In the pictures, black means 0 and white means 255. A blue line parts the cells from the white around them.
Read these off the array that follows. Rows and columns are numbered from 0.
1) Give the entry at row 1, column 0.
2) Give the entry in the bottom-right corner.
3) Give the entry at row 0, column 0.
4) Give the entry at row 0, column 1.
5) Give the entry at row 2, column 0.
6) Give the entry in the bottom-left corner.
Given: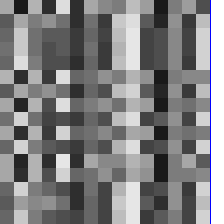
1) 90
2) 210
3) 167
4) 25
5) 102
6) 102

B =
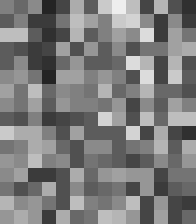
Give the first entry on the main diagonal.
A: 128
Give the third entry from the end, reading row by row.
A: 161
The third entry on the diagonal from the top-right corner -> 59
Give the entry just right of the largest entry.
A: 190
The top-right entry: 48
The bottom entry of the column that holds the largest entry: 181
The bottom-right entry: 104
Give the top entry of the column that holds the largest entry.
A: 238
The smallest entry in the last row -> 59
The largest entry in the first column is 202
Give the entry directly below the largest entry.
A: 202
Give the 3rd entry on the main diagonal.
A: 92
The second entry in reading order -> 104
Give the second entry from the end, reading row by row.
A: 69
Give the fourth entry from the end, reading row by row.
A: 69
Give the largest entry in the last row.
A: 190
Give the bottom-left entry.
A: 150

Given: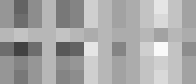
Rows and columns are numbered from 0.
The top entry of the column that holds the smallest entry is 99
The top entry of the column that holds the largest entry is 229
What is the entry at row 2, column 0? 183
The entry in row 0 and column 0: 150
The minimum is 66
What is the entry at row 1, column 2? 141
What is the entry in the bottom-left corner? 150
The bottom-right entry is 162
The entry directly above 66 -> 195
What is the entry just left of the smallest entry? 109
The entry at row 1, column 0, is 150
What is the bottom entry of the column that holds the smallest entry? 120
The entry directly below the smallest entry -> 132
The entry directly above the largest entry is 162
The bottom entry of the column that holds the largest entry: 217

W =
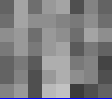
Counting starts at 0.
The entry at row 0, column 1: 164
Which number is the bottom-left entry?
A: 131
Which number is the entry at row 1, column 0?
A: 110
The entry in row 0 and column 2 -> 110
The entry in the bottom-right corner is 99
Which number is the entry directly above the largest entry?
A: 174
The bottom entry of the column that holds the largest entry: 194
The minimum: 59
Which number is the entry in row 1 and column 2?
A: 142
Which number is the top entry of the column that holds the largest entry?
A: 164
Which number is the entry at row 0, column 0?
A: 99
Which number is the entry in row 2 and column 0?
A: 142
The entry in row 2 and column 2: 110
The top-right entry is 99
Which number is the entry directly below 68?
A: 79

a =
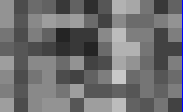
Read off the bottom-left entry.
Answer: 158
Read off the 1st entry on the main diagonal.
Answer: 147
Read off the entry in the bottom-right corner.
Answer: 66
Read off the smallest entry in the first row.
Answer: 46
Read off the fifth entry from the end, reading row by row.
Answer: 188
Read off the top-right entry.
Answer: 98
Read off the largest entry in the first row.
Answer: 178
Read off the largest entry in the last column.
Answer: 147
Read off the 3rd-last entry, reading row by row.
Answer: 86
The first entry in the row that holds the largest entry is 137
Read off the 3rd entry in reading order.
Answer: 107
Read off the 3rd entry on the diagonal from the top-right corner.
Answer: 126
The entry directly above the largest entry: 167
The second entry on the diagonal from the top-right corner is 126
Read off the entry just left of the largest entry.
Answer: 126
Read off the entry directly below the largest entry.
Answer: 98
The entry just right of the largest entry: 107
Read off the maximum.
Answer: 200
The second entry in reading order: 76

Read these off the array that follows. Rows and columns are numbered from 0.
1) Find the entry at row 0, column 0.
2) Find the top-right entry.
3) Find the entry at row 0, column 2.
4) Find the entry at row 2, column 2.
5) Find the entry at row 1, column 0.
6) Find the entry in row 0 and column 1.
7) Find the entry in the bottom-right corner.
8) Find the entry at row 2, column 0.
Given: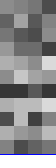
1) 140
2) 76
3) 118
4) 76
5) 98
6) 130
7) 118
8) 118

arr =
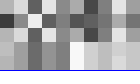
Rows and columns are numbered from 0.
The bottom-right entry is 199
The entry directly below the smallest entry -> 181
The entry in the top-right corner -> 159
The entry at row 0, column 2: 96
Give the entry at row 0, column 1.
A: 218
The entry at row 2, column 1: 218
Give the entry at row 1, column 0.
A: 60
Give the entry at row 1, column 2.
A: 237
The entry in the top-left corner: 181
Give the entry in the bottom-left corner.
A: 181

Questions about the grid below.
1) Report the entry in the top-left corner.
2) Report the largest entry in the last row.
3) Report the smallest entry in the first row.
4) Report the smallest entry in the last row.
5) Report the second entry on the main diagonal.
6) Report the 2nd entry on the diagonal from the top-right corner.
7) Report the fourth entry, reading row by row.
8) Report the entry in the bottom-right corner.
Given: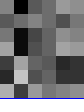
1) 131
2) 175
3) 0
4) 61
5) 109
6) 80
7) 109
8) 143

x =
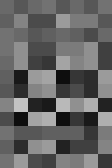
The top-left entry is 105
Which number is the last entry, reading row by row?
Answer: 54
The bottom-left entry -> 114
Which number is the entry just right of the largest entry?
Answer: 34
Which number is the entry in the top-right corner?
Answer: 114
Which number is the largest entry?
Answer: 195
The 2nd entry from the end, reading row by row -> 155
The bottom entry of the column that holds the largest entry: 155
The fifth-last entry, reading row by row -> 64
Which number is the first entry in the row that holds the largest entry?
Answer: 132
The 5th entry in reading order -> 87
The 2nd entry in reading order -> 87
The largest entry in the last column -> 175
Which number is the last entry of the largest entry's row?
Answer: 34
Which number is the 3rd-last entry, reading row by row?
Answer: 123
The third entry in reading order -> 105
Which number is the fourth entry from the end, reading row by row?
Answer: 132
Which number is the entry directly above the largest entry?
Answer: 44
